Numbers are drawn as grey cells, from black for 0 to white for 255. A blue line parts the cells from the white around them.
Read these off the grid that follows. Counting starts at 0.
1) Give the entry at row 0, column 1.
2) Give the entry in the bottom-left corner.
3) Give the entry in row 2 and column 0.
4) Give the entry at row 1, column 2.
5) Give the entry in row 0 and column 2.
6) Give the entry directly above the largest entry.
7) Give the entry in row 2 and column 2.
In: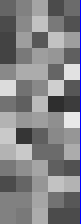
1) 129
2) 129
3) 67
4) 194
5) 165
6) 60
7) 87

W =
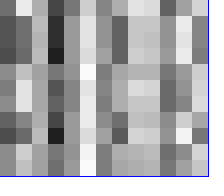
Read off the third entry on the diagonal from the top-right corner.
147
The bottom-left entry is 140
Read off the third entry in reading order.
174
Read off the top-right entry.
212
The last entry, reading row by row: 198
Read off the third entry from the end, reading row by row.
119
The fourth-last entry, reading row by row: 180
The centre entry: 132
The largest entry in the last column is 219
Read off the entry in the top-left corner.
111
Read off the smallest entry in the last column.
119
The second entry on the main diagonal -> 111
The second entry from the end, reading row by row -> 161
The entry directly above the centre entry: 125
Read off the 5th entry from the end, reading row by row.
174
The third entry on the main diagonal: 180
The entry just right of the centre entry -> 174
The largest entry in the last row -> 249

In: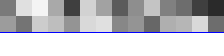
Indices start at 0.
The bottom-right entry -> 109
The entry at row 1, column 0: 156
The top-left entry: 122
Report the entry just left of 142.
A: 91
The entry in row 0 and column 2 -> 244
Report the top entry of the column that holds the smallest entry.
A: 42
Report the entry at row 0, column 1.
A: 224
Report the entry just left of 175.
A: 103

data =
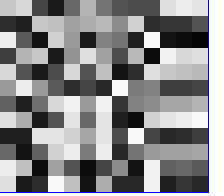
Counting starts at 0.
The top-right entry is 228
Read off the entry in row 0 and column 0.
200
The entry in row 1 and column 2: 200
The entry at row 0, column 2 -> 69
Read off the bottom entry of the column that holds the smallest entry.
40
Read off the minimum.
5
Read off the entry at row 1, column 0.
46
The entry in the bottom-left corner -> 222
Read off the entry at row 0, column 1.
215
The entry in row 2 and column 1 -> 91
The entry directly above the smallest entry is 83
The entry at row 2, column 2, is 19
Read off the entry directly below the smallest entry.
222

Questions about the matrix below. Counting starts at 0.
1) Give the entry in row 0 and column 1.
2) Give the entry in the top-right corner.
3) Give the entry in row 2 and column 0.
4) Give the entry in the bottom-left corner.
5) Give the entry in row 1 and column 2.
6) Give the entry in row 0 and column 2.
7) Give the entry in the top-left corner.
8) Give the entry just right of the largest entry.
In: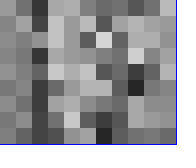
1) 113
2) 186
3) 140
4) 127
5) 68
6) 54
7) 154
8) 99

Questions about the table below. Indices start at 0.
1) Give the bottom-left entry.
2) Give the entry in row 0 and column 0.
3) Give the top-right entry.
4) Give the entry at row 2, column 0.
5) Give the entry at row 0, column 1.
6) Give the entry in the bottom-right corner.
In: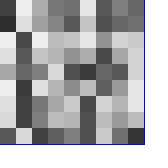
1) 87
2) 65
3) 103
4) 238
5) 238
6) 53

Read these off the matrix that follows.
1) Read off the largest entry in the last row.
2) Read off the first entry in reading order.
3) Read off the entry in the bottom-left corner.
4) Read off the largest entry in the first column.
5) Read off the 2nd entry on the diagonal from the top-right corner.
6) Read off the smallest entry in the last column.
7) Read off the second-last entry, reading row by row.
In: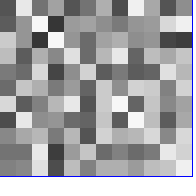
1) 240
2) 84
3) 129
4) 216
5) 216
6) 61
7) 197
